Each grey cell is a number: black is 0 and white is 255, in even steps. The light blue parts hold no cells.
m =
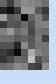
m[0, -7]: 102
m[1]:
[35, 15, 56, 151, 149, 88, 56]
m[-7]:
[58, 87, 81, 108, 81, 125, 130]
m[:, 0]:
[102, 35, 158, 58, 129, 111, 81, 61, 54, 106]
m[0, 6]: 109
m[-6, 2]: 107
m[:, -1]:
[109, 56, 80, 130, 109, 63, 115, 115, 108, 141]
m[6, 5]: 115
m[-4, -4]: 137
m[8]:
[54, 72, 103, 98, 192, 85, 108]
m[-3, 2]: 11
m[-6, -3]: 71
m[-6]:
[129, 153, 107, 123, 71, 113, 109]
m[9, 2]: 138
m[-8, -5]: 100

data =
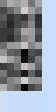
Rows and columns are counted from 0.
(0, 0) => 131
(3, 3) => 92
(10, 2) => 76
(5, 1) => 44
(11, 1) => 129
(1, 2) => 133
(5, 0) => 59
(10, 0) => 119
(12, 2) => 108
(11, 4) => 149
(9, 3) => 192
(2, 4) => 116
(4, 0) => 55
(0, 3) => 175
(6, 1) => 154
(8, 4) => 66
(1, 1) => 103
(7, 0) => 148
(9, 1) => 77
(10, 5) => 54
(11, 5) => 145
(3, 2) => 71
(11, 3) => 208
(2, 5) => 49
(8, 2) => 130

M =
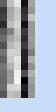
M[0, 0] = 97
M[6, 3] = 62
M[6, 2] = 203
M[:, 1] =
[192, 167, 174, 191, 129, 163, 183, 208, 198, 178, 150, 156, 210, 193]
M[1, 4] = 150
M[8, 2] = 228
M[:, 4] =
[163, 150, 194, 152, 152, 155, 150, 125, 175, 145, 176, 156, 147, 149]
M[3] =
[45, 191, 213, 17, 152]
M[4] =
[88, 129, 196, 56, 152]
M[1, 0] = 57
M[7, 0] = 118
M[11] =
[103, 156, 244, 1, 156]
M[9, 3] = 25
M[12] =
[109, 210, 216, 33, 147]
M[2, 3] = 55
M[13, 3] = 17
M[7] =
[118, 208, 207, 34, 125]

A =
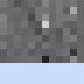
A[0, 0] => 118
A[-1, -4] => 87
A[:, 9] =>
[112, 94, 120, 100, 118, 114, 106, 113, 95]
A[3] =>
[126, 112, 101, 115, 94, 88, 210, 110, 114, 100, 97, 107]
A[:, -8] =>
[108, 92, 73, 94, 101, 108, 119, 90, 111]
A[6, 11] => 102
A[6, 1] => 100
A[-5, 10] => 89
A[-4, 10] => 123
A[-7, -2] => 121
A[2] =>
[130, 104, 100, 106, 73, 113, 144, 105, 117, 120, 121, 103]
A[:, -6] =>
[131, 114, 144, 210, 110, 82, 114, 95, 34]
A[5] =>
[104, 102, 113, 104, 108, 109, 82, 105, 89, 114, 123, 96]
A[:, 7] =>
[108, 108, 105, 110, 98, 105, 104, 98, 96]
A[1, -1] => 104
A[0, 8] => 118
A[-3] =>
[120, 100, 110, 101, 119, 91, 114, 104, 98, 106, 98, 102]
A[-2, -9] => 108
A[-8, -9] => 100
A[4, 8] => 87

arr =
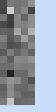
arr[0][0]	72
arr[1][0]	68
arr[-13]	[117, 64, 136, 100, 142]
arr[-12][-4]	60
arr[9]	[109, 112, 128, 124, 127]
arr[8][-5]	120
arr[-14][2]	117
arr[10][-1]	133
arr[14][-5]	123
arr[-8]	[91, 123, 100, 119, 100]
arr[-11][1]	94
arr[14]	[123, 195, 102, 107, 111]
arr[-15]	[72, 120, 116, 120, 144]
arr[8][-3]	138
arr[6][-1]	136
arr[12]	[96, 137, 105, 103, 119]
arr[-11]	[98, 94, 168, 118, 177]
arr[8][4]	146
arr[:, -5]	[72, 68, 117, 74, 98, 127, 109, 91, 120, 109, 95, 126, 96, 104, 123]
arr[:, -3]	[116, 117, 136, 131, 168, 111, 86, 100, 138, 128, 105, 138, 105, 116, 102]

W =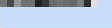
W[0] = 119
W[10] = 104
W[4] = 113
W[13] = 223

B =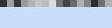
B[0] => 48
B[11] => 175
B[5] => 198
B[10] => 108
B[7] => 218

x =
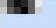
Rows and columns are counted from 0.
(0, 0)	175
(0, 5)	232
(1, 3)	0
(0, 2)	19

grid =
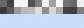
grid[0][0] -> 104
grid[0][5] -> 126
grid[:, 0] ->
[104, 60]
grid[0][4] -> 83
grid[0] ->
[104, 66, 243, 244, 83, 126, 241, 161, 250, 116, 104, 236]
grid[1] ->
[60, 90, 153, 184, 188, 221, 142, 215, 172, 67, 63, 125]

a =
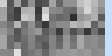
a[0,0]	207
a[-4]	[151, 127, 83, 121, 138, 153, 92, 114, 58, 131, 80, 111, 55, 113, 70]
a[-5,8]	139
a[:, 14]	[156, 139, 92, 143, 70, 130, 129, 143]
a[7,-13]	223
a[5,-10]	100
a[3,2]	180
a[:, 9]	[145, 110, 110, 139, 131, 149, 151, 151]
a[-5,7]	125
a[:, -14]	[86, 92, 85, 113, 127, 108, 106, 133]
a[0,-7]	102
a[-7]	[161, 92, 61, 177, 180, 57, 200, 138, 133, 110, 104, 165, 213, 174, 139]
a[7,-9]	102
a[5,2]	89
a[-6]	[164, 85, 64, 199, 186, 68, 222, 115, 102, 110, 47, 149, 161, 176, 92]
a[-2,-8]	131
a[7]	[135, 133, 223, 106, 119, 131, 102, 137, 148, 151, 157, 147, 154, 137, 143]
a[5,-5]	113
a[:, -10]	[73, 57, 68, 95, 153, 100, 107, 131]
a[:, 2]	[162, 61, 64, 180, 83, 89, 137, 223]
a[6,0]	165
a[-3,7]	132
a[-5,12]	188
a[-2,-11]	130

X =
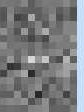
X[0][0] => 121
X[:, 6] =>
[122, 114, 105, 89, 170, 74, 99, 116, 196, 95, 129, 112, 81, 96, 142, 141]
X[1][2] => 103
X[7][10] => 156
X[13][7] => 116
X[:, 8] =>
[121, 94, 79, 102, 111, 130, 124, 137, 79, 132, 148, 113, 102, 122, 108, 102]
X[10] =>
[69, 121, 139, 166, 44, 104, 129, 126, 148, 160, 112]
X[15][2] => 108
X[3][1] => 125
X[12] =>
[111, 124, 92, 110, 126, 141, 81, 125, 102, 132, 110]
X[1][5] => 95
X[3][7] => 122
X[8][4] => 214
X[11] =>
[128, 138, 100, 119, 114, 130, 112, 87, 113, 130, 101]
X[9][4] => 119
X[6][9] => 124
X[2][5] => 93
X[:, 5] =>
[113, 95, 93, 132, 133, 96, 124, 126, 151, 106, 104, 130, 141, 41, 111, 134]
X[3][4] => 105
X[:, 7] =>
[120, 123, 138, 122, 110, 129, 112, 131, 99, 127, 126, 87, 125, 116, 88, 100]
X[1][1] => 128
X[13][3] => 89
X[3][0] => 97
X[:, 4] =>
[94, 94, 167, 105, 87, 70, 108, 104, 214, 119, 44, 114, 126, 134, 84, 129]
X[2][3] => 80
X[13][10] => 113
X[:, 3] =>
[132, 96, 80, 89, 151, 94, 117, 125, 144, 113, 166, 119, 110, 89, 144, 103]
